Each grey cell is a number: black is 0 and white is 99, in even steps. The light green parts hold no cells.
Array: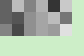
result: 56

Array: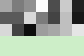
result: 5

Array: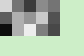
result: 92

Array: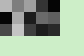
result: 24

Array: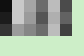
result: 52

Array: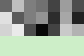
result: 30
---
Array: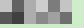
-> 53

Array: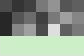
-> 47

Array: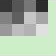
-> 37

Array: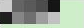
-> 43

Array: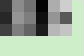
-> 6

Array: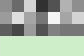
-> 95

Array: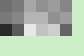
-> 70
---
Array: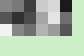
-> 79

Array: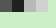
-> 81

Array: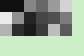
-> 40

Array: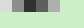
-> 37

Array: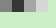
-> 83

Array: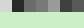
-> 47

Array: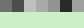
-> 66

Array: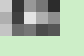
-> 46

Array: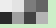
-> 39
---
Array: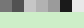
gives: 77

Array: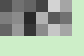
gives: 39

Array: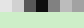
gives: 34

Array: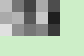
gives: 26

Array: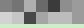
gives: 68

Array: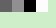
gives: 0

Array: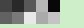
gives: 34

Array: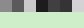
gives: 78

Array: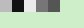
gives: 91

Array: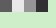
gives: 58
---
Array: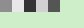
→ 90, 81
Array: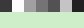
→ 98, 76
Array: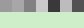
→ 78, 73
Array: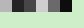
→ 80, 71
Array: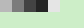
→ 89, 72
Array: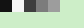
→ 95, 61
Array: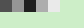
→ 91, 67
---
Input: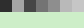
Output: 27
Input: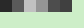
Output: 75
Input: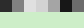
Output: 87
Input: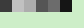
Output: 67
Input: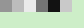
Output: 91
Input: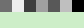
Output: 24
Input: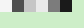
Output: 77
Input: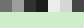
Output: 19
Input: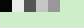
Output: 33
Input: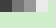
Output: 59
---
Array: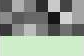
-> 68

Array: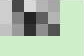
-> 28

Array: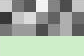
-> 46

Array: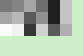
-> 51

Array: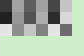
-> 63

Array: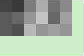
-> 22
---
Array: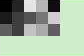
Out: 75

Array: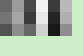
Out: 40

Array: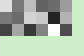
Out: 22

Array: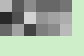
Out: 26

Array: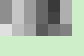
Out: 64

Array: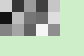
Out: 38

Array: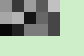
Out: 48

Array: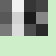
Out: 30
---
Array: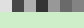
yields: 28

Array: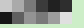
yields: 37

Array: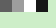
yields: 61

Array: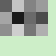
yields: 80

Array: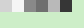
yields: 95

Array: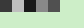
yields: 74
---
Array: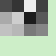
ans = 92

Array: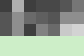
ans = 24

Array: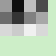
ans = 74

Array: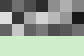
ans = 30

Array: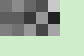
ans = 40

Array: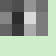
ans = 57

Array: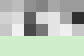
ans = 56
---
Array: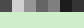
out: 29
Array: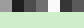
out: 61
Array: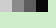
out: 80
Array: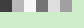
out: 24
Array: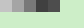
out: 76
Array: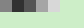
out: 51
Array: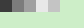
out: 23
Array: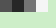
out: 32
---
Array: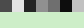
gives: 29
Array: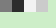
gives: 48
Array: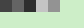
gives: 26
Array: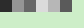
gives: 17
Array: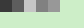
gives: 22
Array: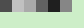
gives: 30
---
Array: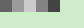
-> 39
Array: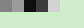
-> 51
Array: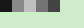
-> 9
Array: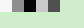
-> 96
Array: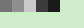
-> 45
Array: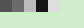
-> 32
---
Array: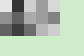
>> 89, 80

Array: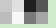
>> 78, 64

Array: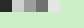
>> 16, 89

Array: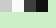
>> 79, 7

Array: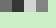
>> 43, 51

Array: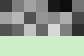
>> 23, 18

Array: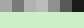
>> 65, 10
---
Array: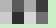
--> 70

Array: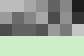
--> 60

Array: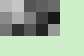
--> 54

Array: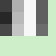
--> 15

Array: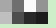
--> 65

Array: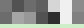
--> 46

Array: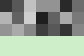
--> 70
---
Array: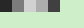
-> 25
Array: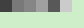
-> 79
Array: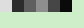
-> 4
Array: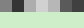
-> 25
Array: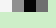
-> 43
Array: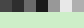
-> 68
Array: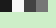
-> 46
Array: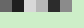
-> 54
